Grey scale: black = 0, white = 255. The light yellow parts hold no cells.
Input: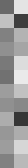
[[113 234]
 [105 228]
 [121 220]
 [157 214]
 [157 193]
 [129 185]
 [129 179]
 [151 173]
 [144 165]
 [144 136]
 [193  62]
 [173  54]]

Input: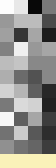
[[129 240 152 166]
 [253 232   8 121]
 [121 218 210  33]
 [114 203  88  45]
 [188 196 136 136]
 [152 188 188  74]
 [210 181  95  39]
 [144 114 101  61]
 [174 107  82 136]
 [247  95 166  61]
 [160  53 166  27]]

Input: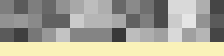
[[146 152 138  97  97 203 181 181 168  97 126  76 203 229 146  90]
 [126  90 126 104 146 168 189 174 104 138 111  76 217 217 174  69]
 [ 90  63 119 152 195 132 132 132  56 189 174 160 217 160 181  69]]

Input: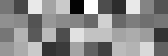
[[118 179  89 187  77 225 194 194 164 172 157  50]
 [151 172 202  50  58 164  97  64 187 179 217  97]
 [144 138  83 151 138 132 105 209 105 125 111 118]
 [118  71 233 164 202   3 255  77  44 233 132  83]]

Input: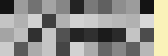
[[164 189  48 196  82  35  48  27  42 196  76]
 [196 177 210  63 177 210 204 189 183 177 216]
 [ 20 156 114 164 134  35 121  96 142 156  20]
 [204  90 171 196  69 210 171 102 134  96 183]]

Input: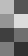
[[149 220]
 [ 63 111]
 [189  84]
 [125  49]]

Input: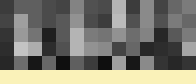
[[ 45 195 173  45  81 180 146 138  68 103  39  45  52 166]
 [ 68 159  95  75  89 146  75  60 187  81 138  81 123 103]
 [ 52 153 116  31  89 180 123 116 146 109 131  39  89 123]
 [ 39 109  23 103  15  95  60  15 159  23 138  52  39  52]
 [ 60  95  95  75  68 131  81  75 180  60 138  68 103 123]]

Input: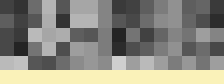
[[186 193  86  78 108 139 151 139 207 158 186 158 124 151 116 158]
 [ 94  65  86 173  51 180 180 132  86  72 108 139 145 101  78  44]
 [ 72  58 186 166 173  94  86 124  36 116  65 101 132 116 158 132]
 [ 65  51 108 180  86 166 166 132  58  65  94 124 145  94 101  58]
 [ 72  36 116 180  78 158 151 124  44  78  94 124 145  86 108  72]]
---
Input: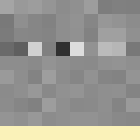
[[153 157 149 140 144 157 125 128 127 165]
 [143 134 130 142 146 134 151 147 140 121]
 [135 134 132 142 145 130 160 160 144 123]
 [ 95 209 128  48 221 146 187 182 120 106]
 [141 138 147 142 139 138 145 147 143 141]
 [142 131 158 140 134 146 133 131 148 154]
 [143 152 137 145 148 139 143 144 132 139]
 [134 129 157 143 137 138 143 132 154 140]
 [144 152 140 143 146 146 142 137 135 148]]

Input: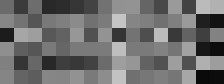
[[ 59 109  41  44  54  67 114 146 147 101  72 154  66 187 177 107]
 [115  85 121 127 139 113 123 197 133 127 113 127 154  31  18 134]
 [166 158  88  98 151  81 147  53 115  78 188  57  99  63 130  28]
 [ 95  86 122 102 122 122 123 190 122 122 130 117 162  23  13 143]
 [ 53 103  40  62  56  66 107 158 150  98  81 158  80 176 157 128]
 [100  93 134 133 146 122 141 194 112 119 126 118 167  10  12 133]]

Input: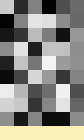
[[ 43 129   2  79 107 202]
 [132 228 222 140 105   4]
 [ 53 188 124  17 151  23]
 [226  30 194 192 142 139]
 [195 118 243 155 144  32]
 [ 71 214 154  54 132  11]
 [183  76 110 240  79 236]
 [200  52 135 227 101 211]
 [ 24 134  12  13 141 142]]

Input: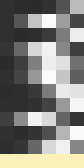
[[ 44  43  50  83 187  48]
 [ 86 195 250 157  69  47]
 [ 43  45  59 124 236  47]
 [103 215 241 135  61  52]
 [ 61 127 237 224 113  43]
 [ 69 151 250 197  94  47]
 [ 46  57 124 233 226  44]
 [ 45  49  67 153 245  46]
 [140 241 216 100  53  63]
 [ 44  51  80 180 249  49]
 [ 53 102 216 241 134  46]]

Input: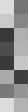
[[117 220]
 [133 201]
 [175  57]
 [179  76]
 [198  57]
 [ 63 170]
 [148 120]
 [179 220]]

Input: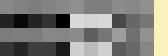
[[129 125 131 136 143 126 126 139 136 144 136]
 [  8  35  51   0 218 212 216  71 103 119  35]
 [126 124 135 133 140  94 118 158 112 145 124]
 [ 37  62  61  26 206 186 207  92 104 133  52]]
